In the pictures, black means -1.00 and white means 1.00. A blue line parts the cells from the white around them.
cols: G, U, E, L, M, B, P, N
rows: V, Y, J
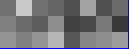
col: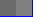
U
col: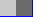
U
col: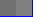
G
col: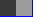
N
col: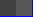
M

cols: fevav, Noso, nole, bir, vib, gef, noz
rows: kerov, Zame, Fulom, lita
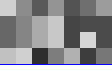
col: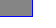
Noso
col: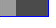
noz
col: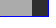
nole

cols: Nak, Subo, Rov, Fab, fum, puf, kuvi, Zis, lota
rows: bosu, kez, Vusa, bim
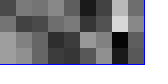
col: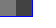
Subo
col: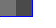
Rov
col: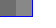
lota

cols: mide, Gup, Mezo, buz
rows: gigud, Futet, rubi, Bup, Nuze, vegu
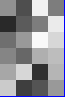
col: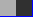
Mezo
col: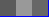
Gup
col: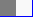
Mezo
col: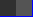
Mezo
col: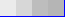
buz
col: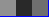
mide
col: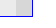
buz

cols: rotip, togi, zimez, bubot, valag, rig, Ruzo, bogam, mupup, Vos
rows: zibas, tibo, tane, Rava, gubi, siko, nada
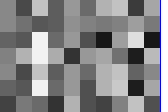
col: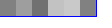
bogam
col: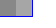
Vos
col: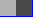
togi

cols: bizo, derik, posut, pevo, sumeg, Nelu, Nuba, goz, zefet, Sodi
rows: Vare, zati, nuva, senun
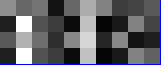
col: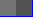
posut
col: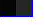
Nuba

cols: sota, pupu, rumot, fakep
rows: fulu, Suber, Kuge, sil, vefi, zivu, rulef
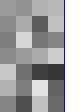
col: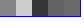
fakep
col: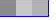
sota
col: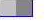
fakep

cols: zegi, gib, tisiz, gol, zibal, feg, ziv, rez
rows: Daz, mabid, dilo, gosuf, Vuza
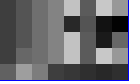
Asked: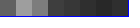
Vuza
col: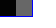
rez
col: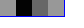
rez
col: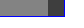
gol
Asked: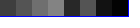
mabid

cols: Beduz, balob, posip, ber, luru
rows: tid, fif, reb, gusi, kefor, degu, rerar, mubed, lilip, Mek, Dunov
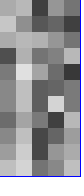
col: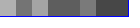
posip
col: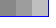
Beduz
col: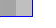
balob
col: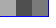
Beduz
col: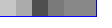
Beduz
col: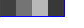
luru
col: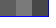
posip

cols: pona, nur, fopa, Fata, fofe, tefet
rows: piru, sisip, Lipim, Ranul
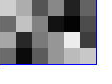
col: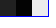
fofe
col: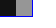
Fata

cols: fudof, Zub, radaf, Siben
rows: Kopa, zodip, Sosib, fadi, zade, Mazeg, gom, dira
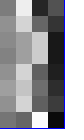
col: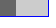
radaf
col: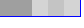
Zub
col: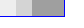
Zub

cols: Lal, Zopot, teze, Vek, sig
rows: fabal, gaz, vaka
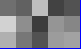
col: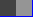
Vek
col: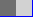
Lal

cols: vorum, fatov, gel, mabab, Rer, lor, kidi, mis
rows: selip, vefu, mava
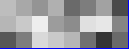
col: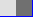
lor
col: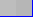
vorum
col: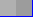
mabab
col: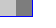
fatov
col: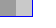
mabab

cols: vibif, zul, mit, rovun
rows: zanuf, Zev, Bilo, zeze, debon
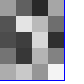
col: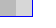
mit
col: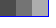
vibif
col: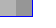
mit

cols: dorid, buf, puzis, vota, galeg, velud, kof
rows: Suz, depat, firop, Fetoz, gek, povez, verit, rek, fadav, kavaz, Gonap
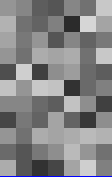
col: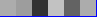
galeg
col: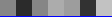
galeg
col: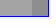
vota
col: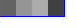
puzis
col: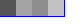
vota
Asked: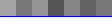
firop

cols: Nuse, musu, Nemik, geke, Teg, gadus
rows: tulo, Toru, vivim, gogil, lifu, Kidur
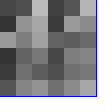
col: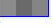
gadus
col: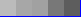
Nemik

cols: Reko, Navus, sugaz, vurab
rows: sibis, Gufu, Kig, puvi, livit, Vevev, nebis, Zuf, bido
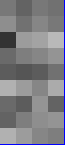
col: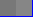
sugaz
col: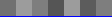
Navus
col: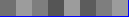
Navus
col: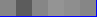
sugaz
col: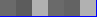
Reko

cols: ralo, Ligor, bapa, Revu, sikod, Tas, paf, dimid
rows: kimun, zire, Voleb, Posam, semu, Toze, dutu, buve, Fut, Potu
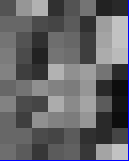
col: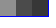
bapa
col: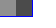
bapa
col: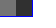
Tas
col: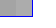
paf
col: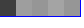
Tas

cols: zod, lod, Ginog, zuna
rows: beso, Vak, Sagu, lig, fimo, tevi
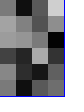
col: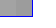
zod
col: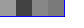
zod
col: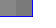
zod
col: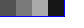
Ginog
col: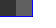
zuna

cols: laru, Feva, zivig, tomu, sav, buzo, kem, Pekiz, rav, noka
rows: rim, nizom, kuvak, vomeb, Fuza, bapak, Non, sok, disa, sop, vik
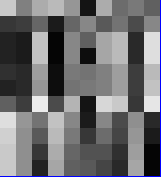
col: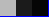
tomu
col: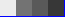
zivig

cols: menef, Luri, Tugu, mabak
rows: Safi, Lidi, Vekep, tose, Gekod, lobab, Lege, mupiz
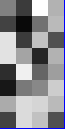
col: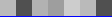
mabak
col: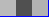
mabak

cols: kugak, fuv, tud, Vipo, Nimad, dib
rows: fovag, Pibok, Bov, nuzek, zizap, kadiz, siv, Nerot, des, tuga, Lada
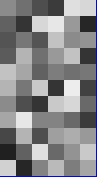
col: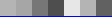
fuv
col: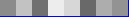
Nimad
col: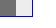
Nimad
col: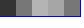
fuv
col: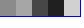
kugak
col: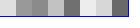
Nimad
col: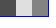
tud

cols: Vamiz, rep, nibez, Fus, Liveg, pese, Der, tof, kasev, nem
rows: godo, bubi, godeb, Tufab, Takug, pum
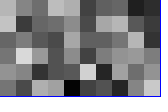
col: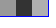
nibez
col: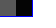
Liveg
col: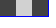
pese
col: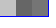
Vamiz

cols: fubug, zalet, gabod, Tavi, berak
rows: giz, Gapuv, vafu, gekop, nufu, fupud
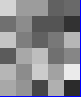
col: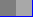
zalet
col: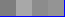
zalet
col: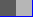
fubug
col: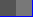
Tavi
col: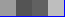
gabod
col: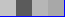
fubug

